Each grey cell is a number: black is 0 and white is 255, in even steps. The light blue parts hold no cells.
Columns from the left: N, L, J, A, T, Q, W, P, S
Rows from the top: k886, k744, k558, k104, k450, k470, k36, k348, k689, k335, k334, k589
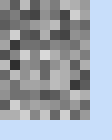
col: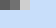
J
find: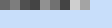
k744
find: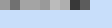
k689
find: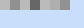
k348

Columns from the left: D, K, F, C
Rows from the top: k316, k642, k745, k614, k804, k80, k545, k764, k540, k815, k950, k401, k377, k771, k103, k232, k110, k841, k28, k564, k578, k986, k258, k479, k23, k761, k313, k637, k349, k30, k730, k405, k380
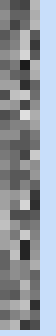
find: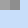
k110
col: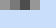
K

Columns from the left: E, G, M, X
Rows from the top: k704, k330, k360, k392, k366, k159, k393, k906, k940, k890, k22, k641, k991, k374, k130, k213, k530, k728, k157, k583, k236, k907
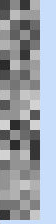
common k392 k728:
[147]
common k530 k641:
[147]

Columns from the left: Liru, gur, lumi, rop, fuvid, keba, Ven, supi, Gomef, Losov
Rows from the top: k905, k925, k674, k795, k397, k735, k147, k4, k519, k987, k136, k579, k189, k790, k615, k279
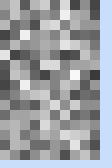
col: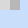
fuvid
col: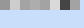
fuvid
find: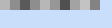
k279
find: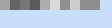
k136
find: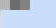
k674

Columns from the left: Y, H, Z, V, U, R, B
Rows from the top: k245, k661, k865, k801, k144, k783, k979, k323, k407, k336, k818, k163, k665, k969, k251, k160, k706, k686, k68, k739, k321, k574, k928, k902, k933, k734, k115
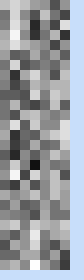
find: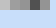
k245
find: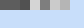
k336
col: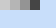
B
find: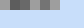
k321

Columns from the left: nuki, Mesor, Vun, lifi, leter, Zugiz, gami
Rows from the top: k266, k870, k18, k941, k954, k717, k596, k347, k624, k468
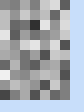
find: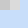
k266
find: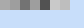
k717
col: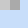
Zugiz
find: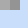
k624
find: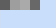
k596
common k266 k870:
[201]
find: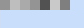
k624

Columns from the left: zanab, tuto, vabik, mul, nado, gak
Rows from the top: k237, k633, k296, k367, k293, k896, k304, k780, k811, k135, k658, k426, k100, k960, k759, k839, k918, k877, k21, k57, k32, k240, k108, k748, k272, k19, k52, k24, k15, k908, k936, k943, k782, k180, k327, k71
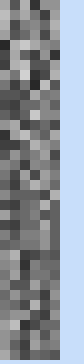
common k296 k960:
[127]
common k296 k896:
[73]
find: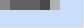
k57
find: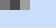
k877
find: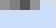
k180
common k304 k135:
[85]
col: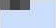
nado

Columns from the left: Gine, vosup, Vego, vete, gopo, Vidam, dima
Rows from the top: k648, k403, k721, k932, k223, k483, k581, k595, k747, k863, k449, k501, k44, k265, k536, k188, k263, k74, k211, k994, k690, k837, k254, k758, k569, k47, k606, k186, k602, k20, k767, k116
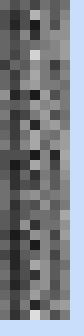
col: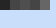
vosup
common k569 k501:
[49]
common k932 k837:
[102]
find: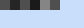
k721
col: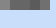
Vego

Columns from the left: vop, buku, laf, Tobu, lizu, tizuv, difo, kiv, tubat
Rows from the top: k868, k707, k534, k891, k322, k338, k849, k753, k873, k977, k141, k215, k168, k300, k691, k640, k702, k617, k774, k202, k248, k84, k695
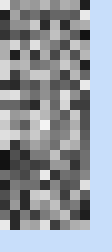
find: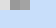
k215
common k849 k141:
[213]
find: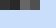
k873
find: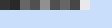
k873
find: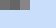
k617
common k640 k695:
[41]

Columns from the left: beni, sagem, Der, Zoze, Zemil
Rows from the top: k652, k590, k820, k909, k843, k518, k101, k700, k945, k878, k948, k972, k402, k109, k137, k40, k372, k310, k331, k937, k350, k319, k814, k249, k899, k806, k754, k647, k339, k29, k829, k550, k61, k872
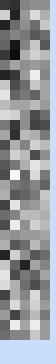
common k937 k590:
[175]
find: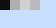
k518
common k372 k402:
[120]
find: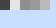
k350
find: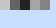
k754
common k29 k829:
[217]
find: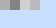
k137

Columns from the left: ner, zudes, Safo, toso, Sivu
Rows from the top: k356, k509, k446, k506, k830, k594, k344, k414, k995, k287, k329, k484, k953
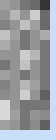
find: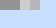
k594
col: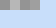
zudes
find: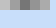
k506

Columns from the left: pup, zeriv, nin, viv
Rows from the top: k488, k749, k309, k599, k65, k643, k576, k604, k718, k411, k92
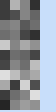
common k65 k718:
[169]
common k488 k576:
[133]
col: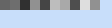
viv
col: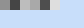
viv
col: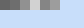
nin
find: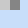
k65
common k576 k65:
[133]

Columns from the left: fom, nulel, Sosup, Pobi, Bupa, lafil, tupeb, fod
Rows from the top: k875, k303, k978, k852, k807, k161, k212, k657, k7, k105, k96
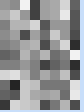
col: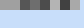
Bupa
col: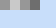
lafil
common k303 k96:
[201]
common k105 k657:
[169]

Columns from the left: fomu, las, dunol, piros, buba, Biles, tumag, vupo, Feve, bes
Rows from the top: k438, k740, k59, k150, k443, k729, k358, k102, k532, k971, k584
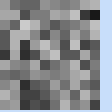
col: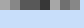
fomu
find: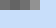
k102
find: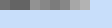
k438
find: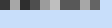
k729

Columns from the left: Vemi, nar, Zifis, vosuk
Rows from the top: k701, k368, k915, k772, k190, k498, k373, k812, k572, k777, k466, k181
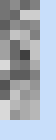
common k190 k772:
[195]
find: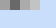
k190
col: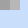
vosuk
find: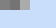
k373
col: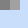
Vemi

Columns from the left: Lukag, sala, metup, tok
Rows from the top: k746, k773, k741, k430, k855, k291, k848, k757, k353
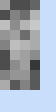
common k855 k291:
[171]
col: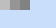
Lukag
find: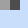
k746

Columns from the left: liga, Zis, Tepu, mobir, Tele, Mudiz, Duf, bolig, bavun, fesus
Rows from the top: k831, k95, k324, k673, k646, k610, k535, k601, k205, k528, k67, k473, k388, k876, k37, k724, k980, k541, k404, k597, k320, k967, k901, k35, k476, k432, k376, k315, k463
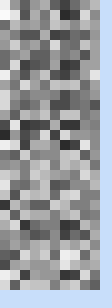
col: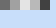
bolig
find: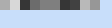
k901

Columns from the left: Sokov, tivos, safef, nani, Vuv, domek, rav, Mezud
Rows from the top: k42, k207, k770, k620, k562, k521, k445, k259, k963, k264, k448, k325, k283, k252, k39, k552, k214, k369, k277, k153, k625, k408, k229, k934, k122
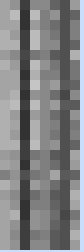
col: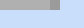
Sokov
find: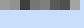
k552
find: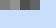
k207
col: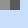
domek

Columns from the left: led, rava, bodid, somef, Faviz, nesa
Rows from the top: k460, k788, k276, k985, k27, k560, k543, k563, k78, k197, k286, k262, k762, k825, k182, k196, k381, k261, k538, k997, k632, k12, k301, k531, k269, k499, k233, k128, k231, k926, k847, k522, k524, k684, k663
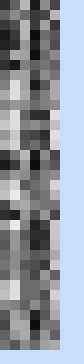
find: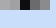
k560
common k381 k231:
[107]
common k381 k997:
[151]
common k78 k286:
[128]
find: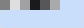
k78
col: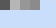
bodid

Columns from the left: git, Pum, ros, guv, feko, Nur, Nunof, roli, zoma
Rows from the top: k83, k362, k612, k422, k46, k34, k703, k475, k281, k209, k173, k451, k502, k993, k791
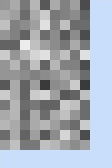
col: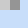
git
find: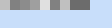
k612
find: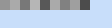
k83
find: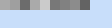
k362
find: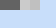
k173
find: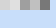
k34

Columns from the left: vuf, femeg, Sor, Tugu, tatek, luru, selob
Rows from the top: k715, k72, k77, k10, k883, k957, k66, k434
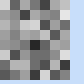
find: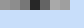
k883
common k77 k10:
[159]
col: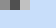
tatek
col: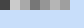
Sor
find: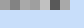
k10

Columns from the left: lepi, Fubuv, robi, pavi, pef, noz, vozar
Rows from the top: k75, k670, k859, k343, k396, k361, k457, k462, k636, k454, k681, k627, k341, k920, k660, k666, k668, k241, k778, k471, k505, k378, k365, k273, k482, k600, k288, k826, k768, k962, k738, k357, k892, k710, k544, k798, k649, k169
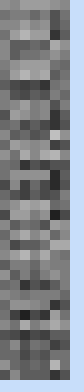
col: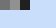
robi
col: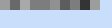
noz
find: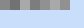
k892

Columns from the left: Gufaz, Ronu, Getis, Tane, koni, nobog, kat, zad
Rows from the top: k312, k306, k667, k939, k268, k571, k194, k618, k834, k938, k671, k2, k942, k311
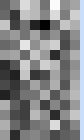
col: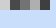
koni
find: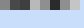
k2
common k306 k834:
[53]
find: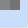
k311
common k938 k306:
[185]

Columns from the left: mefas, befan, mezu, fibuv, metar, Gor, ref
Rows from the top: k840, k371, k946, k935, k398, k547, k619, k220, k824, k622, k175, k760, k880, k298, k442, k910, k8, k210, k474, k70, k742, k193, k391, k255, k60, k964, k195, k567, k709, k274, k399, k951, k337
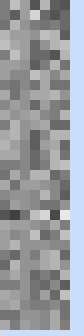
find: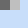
k274
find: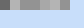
k195

